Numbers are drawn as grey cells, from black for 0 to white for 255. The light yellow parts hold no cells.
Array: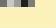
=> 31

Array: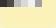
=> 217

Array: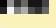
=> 103

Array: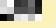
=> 64

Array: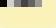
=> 68

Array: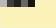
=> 103

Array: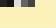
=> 100

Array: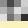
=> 207

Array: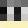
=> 108
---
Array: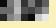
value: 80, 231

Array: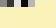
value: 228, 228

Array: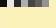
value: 174, 232

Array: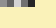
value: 212, 212

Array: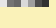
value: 217, 230

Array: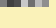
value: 200, 200
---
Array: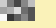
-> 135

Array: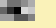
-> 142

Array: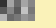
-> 165

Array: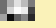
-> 187

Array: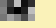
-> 16

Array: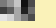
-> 17

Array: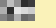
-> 46
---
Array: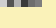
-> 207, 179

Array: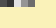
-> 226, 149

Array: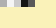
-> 245, 203

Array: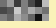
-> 202, 188

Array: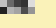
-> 220, 192

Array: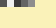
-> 240, 141

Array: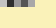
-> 194, 168
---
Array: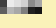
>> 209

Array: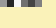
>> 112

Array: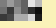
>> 97

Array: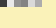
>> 131

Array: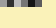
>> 118

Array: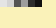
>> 157

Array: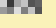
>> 195

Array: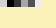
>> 166

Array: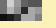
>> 98

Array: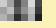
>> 130
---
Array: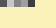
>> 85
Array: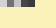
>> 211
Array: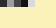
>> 44
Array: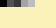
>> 5
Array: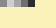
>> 137
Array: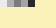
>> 236
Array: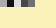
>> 171
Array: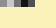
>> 142
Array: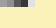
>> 158
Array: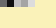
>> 106
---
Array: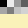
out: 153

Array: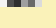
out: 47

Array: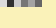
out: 203

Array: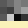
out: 132

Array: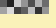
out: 205

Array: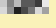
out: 187

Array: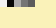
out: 172

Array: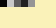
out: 93
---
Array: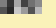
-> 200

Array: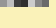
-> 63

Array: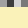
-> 211

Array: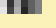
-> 172

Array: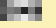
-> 193

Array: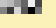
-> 212

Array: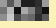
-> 74

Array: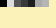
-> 84

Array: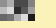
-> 174
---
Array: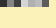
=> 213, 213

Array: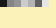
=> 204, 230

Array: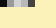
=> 211, 211

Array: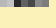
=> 97, 196

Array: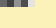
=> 146, 227

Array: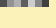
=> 94, 205

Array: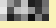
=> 204, 231

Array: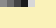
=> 69, 215

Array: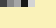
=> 166, 212

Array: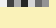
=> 37, 241
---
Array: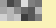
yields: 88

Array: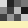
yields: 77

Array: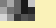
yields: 83

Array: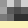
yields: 48

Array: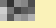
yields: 146

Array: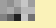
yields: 198
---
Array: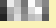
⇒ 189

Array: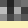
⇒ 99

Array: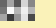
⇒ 87

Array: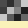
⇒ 103

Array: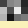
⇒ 146

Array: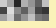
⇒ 38

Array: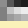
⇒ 43

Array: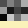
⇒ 90

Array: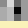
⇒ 99
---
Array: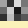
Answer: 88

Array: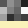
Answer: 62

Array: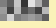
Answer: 94

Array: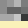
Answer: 56

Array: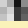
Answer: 98

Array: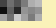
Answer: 174
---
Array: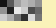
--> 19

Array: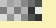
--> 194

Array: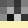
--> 89

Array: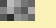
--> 76

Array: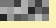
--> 118

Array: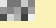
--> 228
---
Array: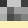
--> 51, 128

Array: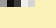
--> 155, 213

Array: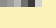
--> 141, 211

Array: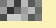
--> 121, 121

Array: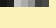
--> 22, 75

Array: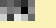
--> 88, 103

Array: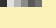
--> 49, 114

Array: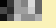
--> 3, 175

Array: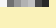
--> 246, 41

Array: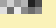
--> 164, 137
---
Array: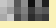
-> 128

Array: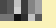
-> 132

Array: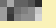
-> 82

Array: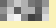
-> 106

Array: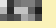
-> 125

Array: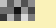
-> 82
